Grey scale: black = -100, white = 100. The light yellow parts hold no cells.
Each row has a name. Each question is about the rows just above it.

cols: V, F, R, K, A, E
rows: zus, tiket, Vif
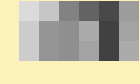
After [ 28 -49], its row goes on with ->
[34]
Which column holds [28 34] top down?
E
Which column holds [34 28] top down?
K

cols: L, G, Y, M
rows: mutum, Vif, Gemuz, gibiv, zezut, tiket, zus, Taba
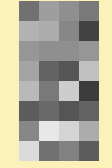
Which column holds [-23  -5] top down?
G
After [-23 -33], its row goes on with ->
[51]
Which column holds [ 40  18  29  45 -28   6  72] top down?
L
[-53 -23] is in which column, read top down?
M

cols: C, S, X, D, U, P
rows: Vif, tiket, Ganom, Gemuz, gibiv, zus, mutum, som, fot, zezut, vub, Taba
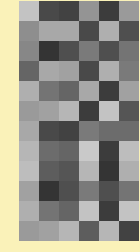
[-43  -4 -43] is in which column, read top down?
D
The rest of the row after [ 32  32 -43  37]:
[-38]

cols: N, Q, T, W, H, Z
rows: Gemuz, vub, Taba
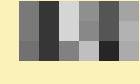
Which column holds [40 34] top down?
Z
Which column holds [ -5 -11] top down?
N
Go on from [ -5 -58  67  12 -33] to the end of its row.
[29]
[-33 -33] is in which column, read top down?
H
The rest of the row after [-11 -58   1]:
[ 50 -70  34]

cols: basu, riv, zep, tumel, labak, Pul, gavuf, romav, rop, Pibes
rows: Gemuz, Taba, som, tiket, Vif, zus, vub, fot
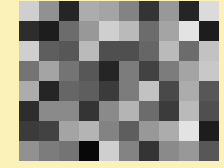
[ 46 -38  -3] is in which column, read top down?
Pul
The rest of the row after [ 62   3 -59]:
[  8  19 -32]
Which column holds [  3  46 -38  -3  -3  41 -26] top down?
Pul
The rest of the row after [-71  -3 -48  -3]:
[29 57]
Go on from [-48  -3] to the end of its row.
[29 57]
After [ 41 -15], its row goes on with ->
[-54  46 -38]
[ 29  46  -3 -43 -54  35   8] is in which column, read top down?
romav

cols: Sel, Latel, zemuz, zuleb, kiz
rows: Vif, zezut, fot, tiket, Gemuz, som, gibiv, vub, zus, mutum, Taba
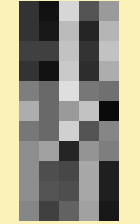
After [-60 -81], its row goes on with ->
[ 47 -71  42]
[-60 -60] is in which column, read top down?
Sel
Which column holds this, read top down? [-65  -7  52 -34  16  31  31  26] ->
zuleb
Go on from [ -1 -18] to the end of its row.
[ 74  -7 -12]
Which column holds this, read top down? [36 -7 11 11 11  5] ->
Sel
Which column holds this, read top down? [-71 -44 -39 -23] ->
zemuz
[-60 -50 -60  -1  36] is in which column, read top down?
Sel

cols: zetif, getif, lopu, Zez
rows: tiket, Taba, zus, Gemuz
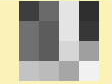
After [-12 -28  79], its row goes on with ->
[-57]
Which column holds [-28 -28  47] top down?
getif
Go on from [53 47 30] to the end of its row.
[89]
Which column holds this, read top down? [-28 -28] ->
getif
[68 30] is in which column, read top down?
lopu
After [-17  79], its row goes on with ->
[-63]

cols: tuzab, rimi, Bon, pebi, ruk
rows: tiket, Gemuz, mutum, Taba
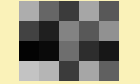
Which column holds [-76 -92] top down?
rimi
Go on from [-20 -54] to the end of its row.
[ 30 -31]
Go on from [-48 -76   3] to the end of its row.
[-31  14]
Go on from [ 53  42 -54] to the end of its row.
[ 30 -25]

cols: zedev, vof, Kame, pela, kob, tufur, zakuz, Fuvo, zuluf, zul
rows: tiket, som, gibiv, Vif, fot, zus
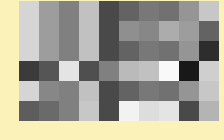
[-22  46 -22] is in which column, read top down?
tufur
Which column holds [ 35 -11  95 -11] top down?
Fuvo
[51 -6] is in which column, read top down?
zakuz
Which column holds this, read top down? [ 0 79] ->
Kame
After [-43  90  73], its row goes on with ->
[ 79 -43  41]
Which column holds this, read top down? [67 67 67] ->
zedev

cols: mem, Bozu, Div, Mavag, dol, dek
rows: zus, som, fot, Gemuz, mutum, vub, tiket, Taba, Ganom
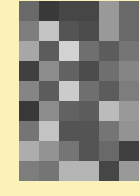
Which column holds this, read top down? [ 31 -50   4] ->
mem
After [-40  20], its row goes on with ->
[-18]
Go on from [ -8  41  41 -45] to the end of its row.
[20]
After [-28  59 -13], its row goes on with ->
[-28  -2]
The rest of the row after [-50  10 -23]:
[-40 -13   4]
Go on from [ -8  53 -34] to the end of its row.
[-34  -8  15]

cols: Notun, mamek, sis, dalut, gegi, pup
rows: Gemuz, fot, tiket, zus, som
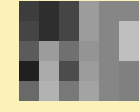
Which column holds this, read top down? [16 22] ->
dalut
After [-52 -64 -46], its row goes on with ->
[22  5  5]
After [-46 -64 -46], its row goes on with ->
[22  5 50]
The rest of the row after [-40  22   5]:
[0]
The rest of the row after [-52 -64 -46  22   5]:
[5]
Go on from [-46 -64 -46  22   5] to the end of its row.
[50]

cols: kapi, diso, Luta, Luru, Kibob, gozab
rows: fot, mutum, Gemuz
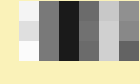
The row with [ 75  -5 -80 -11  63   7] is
mutum
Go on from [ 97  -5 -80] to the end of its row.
[-16  63 -22]
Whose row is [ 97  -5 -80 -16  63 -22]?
Gemuz
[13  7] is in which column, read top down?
gozab
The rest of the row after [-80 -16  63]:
[-22]
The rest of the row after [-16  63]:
[-22]
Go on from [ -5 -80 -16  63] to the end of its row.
[-22]

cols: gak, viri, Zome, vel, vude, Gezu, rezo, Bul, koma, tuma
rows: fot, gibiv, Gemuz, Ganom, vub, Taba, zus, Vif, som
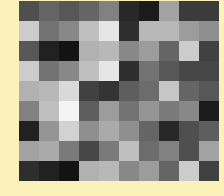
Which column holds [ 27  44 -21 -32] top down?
Bul
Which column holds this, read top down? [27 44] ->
Bul
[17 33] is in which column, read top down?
viri

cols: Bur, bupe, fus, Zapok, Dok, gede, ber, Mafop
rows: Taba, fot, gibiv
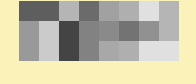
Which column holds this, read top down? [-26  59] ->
bupe
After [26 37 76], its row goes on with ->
[42]
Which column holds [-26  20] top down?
Bur
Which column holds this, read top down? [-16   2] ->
Zapok
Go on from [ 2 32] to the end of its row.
[37 76 76]
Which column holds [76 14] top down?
ber

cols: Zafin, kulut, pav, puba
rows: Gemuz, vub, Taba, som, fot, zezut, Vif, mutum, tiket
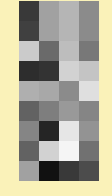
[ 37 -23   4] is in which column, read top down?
Zafin
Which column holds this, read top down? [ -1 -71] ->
kulut
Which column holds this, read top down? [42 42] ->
pav
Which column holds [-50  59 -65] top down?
Zafin
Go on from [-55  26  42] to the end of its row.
[9]
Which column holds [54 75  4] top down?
puba
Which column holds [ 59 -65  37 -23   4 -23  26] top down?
Zafin

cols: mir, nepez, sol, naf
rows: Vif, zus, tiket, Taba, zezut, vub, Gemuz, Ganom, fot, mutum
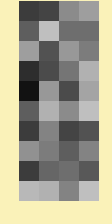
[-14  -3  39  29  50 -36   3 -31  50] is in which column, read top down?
naf
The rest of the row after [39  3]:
[50]
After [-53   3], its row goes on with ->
[-47 -36]
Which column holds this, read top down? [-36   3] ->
naf
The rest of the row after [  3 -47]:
[-36]

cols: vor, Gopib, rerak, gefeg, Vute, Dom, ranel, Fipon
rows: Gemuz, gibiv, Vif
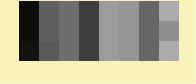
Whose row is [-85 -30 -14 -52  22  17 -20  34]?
Vif
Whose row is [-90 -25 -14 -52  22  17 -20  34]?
Gemuz

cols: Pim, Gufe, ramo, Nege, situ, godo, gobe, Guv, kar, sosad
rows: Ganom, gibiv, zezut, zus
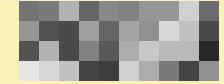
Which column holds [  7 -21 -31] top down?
situ
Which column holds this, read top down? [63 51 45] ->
kar

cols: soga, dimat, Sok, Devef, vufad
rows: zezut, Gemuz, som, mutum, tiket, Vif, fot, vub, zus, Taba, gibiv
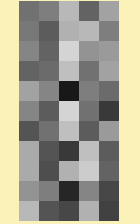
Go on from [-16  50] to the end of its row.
[-11  27]
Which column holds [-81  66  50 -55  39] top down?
Sok
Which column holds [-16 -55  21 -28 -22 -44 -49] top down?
vufad
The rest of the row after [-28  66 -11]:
[-55]
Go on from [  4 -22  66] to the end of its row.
[15 21]
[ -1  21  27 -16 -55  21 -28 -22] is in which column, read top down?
vufad

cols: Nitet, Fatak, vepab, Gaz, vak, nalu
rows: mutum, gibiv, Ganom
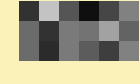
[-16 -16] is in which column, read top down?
Nitet
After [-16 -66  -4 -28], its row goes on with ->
[-51   1]
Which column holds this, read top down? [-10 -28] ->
Gaz
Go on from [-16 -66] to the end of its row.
[ -4 -28 -51   1]
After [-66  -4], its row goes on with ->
[-28 -51   1]
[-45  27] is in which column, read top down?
vak

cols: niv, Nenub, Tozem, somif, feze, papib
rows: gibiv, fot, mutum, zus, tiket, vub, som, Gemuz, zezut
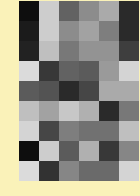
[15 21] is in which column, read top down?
feze
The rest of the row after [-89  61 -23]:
[ 10  33 -67]
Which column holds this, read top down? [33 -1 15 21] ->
feze

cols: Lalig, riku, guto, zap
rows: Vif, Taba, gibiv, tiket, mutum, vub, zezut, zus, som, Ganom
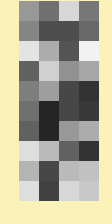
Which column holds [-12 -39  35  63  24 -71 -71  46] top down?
riku
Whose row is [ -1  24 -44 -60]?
mutum
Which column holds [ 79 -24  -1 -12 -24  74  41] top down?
Lalig
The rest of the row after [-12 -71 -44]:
[-55]
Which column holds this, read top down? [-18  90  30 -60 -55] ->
zap
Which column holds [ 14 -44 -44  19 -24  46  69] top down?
guto

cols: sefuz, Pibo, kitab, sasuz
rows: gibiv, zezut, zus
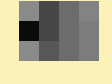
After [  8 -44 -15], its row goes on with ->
[3]
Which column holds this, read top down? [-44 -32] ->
Pibo
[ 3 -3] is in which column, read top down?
sasuz
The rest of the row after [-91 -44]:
[-15  -3]

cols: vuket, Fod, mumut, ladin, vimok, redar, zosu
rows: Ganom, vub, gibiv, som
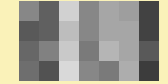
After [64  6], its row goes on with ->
[ 30  24 -48]
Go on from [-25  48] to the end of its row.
[  6  30  30 -48]

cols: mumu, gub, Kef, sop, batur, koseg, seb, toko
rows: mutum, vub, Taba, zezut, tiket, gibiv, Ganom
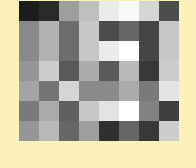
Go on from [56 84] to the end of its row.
[100 -46  56]
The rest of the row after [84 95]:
[ 67 -40]
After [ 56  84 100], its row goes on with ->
[-46  56]

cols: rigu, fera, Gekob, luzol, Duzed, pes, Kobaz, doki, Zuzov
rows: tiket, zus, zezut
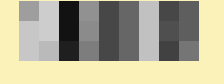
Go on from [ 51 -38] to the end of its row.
[-26]
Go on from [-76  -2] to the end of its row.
[-44 -20  51 -49  -8]
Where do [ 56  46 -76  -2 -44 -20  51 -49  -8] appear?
zezut
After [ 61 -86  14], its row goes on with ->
[-44 -20  51 -44 -26]
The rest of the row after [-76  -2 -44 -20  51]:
[-49  -8]
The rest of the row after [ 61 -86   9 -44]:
[-20  51 -38 -26]

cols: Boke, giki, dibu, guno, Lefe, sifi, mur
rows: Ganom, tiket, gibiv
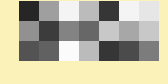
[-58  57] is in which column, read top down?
Lefe
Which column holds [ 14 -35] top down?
Boke
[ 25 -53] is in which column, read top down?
giki
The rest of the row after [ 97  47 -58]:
[-41  -3]
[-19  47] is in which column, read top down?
guno

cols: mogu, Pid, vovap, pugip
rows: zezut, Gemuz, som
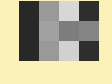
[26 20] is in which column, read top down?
Pid
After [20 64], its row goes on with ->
[-64]
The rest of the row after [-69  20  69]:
[-64]

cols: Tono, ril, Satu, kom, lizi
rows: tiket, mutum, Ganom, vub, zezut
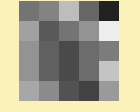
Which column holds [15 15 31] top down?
Tono
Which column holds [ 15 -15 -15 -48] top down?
kom
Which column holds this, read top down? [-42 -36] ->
Satu
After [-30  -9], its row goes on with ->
[15 86]
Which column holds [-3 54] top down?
lizi

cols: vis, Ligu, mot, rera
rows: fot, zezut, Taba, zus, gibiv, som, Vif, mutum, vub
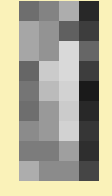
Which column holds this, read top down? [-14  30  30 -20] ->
vis
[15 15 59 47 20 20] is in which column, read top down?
Ligu
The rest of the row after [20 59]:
[-69]

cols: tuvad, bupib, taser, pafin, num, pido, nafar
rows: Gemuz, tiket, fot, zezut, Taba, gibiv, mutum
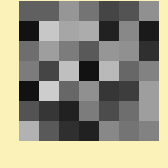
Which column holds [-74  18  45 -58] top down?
num
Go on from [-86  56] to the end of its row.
[ 30  35 -74   7 -80]

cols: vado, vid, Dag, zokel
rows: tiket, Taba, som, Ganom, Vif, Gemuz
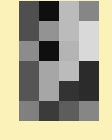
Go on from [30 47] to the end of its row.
[-66]
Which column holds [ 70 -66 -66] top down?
zokel
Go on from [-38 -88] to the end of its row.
[47  5]
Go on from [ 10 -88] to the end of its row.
[41 70]
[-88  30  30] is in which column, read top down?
vid
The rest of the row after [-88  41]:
[70]

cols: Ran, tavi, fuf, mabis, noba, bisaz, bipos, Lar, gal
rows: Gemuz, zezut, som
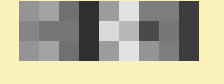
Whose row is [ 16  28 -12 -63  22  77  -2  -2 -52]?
Gemuz
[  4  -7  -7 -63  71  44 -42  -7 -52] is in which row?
zezut
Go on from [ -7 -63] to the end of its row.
[ 71  44 -42  -7 -52]
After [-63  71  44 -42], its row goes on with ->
[ -7 -52]

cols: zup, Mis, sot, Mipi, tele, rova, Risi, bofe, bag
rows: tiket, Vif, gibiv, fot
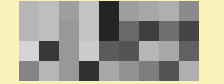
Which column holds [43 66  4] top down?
zup
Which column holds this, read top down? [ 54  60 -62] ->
Mipi
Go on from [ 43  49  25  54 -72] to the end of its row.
[25 31 37  9]
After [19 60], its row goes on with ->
[-29 -34  43  31 -24]
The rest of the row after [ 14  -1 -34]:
[37]
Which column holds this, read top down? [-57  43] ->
Mis

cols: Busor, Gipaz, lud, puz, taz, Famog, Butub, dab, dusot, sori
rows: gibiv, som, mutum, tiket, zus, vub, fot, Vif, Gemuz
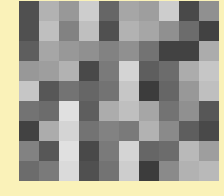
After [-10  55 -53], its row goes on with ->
[-20  19  50]
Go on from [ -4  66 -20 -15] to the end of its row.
[45 24]
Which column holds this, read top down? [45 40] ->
dusot
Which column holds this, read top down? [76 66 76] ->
lud
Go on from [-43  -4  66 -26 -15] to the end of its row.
[35 55]
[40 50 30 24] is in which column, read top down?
Gipaz

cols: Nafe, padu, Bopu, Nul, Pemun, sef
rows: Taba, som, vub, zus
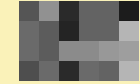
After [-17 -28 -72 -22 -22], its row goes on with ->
[42]
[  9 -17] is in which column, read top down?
Nul
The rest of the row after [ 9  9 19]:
[24]
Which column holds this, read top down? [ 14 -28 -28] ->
padu
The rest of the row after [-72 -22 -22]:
[42]
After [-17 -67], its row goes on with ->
[-17 -22  42]

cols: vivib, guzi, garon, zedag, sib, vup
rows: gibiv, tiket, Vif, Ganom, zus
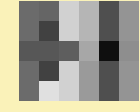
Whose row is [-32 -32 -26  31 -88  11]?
Vif
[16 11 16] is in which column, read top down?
vup
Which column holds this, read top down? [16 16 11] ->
vup
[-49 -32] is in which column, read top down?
guzi
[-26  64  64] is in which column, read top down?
garon
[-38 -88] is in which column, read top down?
sib

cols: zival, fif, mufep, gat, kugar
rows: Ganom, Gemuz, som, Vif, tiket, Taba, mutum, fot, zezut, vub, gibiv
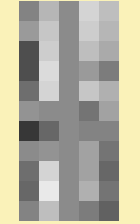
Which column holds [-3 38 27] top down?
kugar
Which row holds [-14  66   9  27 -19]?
zezut

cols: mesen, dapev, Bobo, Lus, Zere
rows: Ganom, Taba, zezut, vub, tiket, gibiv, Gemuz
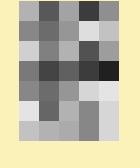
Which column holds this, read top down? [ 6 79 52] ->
mesen
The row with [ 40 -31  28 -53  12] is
Ganom
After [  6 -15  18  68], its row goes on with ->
[79]
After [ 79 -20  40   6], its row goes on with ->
[68]

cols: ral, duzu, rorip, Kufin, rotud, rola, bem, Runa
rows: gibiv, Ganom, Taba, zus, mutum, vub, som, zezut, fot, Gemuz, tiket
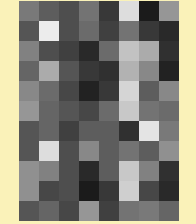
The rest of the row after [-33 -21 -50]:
[-27 -27 -62  79  -5]
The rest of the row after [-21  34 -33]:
[-56 -62  40   7 -73]
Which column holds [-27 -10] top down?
bem

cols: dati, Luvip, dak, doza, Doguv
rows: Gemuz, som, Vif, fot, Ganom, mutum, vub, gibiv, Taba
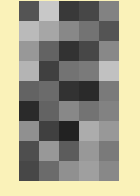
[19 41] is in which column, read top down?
dati
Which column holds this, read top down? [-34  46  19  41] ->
dati
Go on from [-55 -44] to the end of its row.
[2]
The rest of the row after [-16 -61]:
[-67  -4]

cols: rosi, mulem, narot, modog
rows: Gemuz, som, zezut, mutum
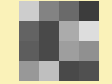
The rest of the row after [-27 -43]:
[24 13]
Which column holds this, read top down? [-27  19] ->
rosi
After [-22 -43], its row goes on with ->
[34 73]
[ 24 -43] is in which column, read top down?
narot

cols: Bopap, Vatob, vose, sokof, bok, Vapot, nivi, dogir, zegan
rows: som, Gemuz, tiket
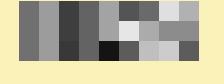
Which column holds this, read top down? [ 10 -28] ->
zegan
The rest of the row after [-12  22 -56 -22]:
[-84 -28  50  60 -28]

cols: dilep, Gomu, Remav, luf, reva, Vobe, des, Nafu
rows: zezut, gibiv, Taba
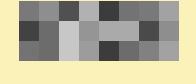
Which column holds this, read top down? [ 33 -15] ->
Vobe
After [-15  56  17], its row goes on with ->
[ 33  33 -42  11]
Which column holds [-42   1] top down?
des
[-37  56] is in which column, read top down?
Remav

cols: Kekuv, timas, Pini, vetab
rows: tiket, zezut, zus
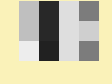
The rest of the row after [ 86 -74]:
[74 -3]
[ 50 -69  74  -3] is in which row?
tiket

